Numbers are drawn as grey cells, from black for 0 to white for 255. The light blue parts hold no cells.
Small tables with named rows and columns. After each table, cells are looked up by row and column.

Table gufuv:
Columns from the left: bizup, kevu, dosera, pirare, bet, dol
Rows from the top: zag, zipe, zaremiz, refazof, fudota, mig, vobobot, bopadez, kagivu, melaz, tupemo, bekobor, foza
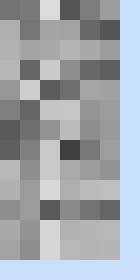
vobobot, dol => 154
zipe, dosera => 164
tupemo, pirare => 137
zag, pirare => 84
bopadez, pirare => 63
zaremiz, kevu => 164
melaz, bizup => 176
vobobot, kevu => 111
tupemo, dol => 101
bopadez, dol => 158
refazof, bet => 104
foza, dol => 181
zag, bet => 125
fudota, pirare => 110
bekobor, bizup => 169
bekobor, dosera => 214
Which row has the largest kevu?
fudota

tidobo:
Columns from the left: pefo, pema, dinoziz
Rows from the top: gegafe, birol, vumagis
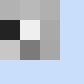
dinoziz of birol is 169
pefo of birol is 35
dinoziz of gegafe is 176
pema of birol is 239
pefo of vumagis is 199
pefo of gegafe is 178
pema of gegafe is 185
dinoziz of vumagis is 167
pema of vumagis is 123
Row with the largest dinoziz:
gegafe

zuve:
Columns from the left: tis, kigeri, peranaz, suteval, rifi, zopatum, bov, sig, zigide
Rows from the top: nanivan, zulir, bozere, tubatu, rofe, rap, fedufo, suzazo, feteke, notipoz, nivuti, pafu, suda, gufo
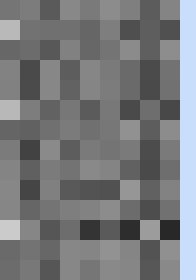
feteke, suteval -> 115
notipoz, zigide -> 130
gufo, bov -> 134
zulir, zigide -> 80
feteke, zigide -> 110
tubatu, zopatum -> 122
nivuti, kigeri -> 102
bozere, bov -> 139
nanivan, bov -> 127
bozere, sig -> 95
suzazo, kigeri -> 66
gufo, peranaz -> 86
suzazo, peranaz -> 138
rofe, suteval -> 98

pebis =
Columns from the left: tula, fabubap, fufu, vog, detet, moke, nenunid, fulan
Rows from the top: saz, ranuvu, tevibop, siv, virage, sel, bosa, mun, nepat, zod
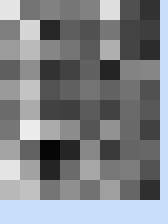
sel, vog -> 63
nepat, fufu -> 36
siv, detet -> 97
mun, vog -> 37
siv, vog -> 66
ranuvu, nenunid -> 67
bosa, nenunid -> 105
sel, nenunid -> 106
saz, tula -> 229
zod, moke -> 159
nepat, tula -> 228
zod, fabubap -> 193
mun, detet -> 136
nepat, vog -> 107
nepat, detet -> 166
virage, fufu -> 82
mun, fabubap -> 98
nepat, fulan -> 82

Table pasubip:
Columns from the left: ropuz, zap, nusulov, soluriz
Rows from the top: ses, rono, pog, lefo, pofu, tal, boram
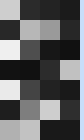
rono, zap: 183
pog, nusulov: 23
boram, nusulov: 25
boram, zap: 194
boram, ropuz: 177
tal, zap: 126
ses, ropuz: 206
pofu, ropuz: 234
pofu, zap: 68
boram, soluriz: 25
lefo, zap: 17
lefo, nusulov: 44
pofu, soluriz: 25
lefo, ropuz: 18
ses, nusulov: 35
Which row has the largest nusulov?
tal

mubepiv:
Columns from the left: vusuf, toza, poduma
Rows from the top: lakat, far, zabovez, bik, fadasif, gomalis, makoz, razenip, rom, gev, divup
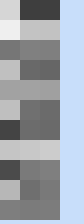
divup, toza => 123
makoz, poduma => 106
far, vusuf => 239
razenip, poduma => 204
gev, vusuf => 183
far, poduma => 194
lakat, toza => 62
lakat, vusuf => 214
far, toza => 195
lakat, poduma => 63
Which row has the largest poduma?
razenip

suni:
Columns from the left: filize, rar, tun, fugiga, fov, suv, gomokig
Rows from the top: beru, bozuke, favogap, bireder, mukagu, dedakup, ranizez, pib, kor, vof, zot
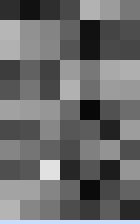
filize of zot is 180
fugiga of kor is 38
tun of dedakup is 150
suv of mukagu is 156
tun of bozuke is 132
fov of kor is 85
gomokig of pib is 78
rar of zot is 134
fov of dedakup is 8
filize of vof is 163
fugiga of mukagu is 177
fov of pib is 128
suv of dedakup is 81
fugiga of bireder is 155
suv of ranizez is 33
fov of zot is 57
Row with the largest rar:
vof

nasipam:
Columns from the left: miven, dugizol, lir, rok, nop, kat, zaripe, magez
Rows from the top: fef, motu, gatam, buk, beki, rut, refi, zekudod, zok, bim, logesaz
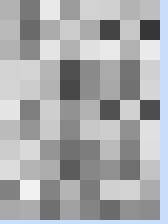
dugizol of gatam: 136
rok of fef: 155
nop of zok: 135
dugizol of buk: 212
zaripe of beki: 113
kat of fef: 208
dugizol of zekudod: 217
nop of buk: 138
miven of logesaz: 169
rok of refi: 136
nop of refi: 200
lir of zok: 173
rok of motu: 203
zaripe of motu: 199
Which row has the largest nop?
gatam

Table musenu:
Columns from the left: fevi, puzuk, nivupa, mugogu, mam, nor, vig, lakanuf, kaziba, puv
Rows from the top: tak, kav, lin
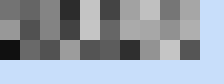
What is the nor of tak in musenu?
68
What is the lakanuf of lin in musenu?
147
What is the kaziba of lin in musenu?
197
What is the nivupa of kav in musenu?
131
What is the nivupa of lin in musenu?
82
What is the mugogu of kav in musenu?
66
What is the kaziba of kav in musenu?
145
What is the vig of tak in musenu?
162
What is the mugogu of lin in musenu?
156
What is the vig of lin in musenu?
47
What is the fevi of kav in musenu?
152
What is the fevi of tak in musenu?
115
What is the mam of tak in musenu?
196
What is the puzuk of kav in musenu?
81

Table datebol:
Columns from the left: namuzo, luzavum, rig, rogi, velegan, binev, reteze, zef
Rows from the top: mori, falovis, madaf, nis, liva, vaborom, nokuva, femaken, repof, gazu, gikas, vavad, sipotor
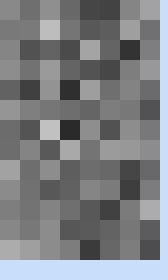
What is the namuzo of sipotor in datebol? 172
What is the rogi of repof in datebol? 94
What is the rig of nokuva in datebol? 193
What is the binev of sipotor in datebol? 103
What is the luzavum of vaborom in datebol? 127
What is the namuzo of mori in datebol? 137
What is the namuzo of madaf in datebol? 133
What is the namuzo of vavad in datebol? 135
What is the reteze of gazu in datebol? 62
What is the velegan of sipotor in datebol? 59
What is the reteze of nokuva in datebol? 141
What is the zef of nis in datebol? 152
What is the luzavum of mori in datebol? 111
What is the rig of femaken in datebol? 89
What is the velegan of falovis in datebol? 88

